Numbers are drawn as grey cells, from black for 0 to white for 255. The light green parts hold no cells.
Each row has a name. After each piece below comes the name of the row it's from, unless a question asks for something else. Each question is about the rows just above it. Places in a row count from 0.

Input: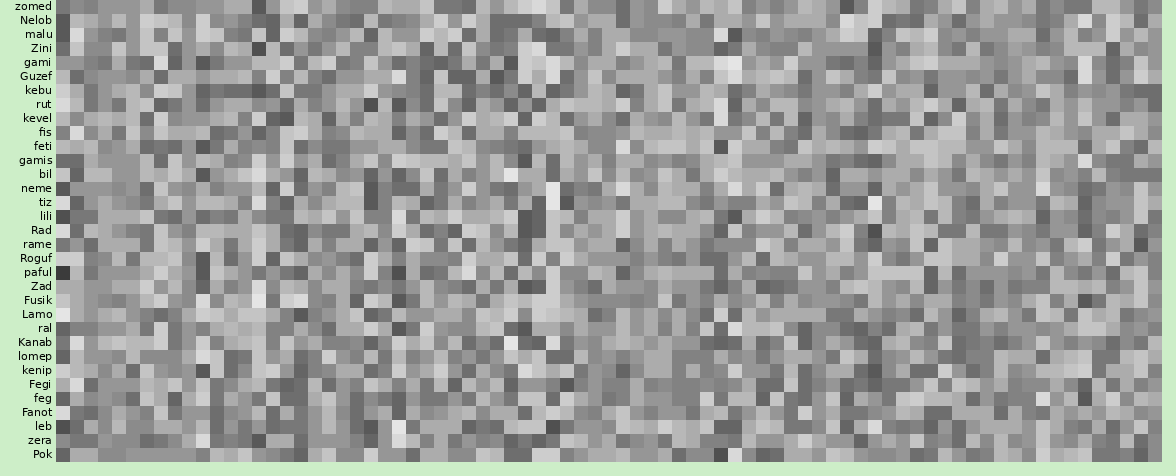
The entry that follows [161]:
[150]
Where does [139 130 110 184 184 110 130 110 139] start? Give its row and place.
kebu, 24

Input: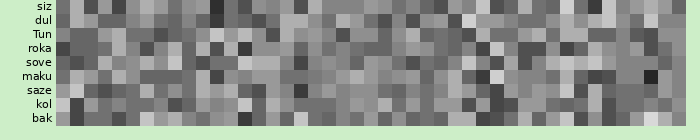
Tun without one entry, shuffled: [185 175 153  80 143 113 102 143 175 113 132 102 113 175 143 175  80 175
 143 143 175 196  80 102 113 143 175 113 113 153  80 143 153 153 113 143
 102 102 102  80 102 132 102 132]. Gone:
[91]
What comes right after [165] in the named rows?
[80]
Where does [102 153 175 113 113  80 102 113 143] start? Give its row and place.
Tun, 2
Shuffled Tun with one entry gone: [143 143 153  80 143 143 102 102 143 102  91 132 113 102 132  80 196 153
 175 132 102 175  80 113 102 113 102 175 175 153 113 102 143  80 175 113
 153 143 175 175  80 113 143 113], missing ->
[185]
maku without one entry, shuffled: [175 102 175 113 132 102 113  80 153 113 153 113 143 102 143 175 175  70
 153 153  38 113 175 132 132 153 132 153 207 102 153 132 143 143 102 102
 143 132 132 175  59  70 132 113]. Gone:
[122]

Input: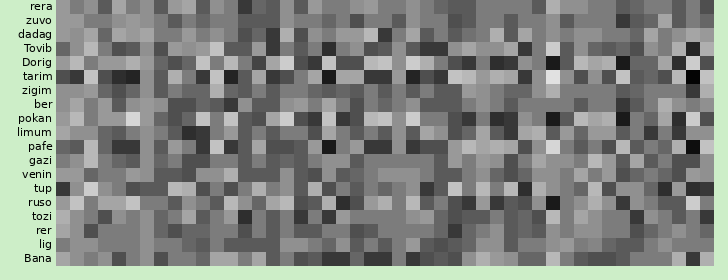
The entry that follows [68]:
[165]
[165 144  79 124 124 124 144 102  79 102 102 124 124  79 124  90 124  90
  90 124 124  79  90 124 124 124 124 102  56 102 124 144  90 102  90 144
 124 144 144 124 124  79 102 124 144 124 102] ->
rer
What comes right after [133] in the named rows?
[102]
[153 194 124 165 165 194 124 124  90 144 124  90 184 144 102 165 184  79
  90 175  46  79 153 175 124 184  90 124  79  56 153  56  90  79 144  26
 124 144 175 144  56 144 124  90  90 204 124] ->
ruso
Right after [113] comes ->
[124]

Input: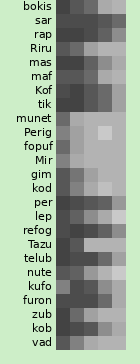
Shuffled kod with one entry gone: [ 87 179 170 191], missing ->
[129]
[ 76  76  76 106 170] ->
furon
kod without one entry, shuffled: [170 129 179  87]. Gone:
[191]
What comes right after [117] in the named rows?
[161]

